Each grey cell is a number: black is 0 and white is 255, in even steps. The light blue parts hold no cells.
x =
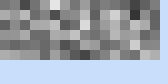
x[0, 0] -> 117
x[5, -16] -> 173
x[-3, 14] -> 104
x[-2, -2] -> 134
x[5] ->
[173, 166, 154, 153, 105, 159, 122, 89, 70, 109, 130, 175, 124, 114, 189, 175]
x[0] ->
[117, 128, 73, 115, 159, 229, 158, 118, 156, 106, 126, 117, 101, 68, 97, 125]
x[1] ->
[172, 153, 185, 108, 131, 78, 134, 140, 186, 96, 170, 208, 154, 52, 141, 98]
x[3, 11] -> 183
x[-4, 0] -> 97
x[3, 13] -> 161
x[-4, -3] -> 191
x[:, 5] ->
[229, 78, 191, 171, 131, 159]
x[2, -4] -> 131
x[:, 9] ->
[106, 96, 122, 113, 155, 109]
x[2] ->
[97, 139, 105, 168, 171, 191, 91, 111, 218, 122, 156, 179, 131, 191, 171, 100]
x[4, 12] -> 142
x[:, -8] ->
[156, 186, 218, 130, 165, 70]
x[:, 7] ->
[118, 140, 111, 193, 102, 89]
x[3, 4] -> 109

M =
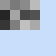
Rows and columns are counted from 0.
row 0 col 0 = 150
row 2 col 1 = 126
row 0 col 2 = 138
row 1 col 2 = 72

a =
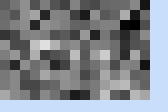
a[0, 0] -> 93
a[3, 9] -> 33
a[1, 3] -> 164
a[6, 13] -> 127
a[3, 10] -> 119
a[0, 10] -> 103
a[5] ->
[125, 150, 83, 174, 62, 81, 90, 188, 86, 158, 204, 112, 42, 167, 83]
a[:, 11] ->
[106, 100, 129, 75, 110, 112, 74, 123, 176, 94]
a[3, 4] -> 125
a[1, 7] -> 63
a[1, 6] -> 128
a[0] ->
[93, 116, 143, 81, 125, 83, 65, 131, 82, 73, 103, 106, 107, 136, 20]
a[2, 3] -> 36
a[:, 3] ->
[81, 164, 36, 133, 193, 174, 110, 114, 71, 78]
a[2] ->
[110, 129, 141, 36, 146, 137, 126, 100, 96, 120, 129, 129, 6, 0, 78]
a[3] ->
[52, 71, 128, 133, 125, 80, 90, 61, 152, 33, 119, 75, 39, 78, 138]
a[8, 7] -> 136
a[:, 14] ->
[20, 108, 78, 138, 89, 83, 18, 100, 98, 165]
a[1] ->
[107, 85, 144, 164, 37, 131, 128, 63, 26, 144, 88, 100, 172, 23, 108]
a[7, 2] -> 81
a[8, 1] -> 136
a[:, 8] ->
[82, 26, 96, 152, 93, 86, 95, 71, 109, 44]
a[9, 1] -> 138
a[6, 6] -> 66

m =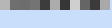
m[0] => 182
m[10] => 169
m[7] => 207

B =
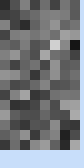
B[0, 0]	43
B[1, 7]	90
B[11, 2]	79
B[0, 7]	91
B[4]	[104, 93, 124, 82, 94, 208, 136, 21]
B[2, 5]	147
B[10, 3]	70
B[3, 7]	151
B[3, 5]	112
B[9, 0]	67
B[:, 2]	[128, 93, 44, 130, 124, 103, 99, 107, 80, 163, 55, 79, 55, 144, 57]
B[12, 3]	84
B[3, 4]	130
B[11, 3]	77
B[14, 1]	109
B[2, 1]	65
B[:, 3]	[66, 107, 98, 117, 82, 79, 114, 55, 104, 54, 70, 77, 84, 58, 137]
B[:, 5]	[66, 129, 147, 112, 208, 111, 146, 143, 82, 113, 76, 80, 138, 130, 96]
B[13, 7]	76
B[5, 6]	102
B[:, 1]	[81, 67, 65, 125, 93, 148, 67, 140, 73, 130, 50, 94, 70, 112, 109]
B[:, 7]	[91, 90, 115, 151, 21, 66, 95, 111, 98, 116, 160, 170, 55, 76, 167]
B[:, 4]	[110, 126, 123, 130, 94, 166, 71, 107, 131, 67, 119, 102, 80, 113, 155]
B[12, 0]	115
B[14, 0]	56
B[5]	[128, 148, 103, 79, 166, 111, 102, 66]
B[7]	[147, 140, 107, 55, 107, 143, 96, 111]

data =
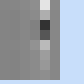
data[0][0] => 133
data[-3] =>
[132, 131, 135, 139, 157, 135]
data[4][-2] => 186
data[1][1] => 131
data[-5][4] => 86
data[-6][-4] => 135
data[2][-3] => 129
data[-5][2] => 135
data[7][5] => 135
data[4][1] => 133
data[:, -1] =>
[137, 135, 135, 135, 135, 135, 135, 135]
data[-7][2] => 135
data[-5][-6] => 132
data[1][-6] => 132
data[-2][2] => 135

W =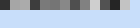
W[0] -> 50
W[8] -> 129
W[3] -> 61
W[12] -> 195

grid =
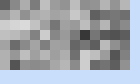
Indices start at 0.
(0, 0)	96
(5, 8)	205
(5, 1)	151
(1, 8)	176
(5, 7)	112
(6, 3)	139
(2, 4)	160
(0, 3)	124
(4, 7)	102
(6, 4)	143
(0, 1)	137
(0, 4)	191
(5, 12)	129
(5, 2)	190
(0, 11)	148
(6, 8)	206
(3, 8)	55
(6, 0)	177
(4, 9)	94
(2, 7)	154
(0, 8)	143
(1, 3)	171
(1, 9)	96
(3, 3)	130
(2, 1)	213
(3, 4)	204
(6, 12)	145
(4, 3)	164
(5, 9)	190
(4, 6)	158
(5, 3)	160
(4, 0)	163
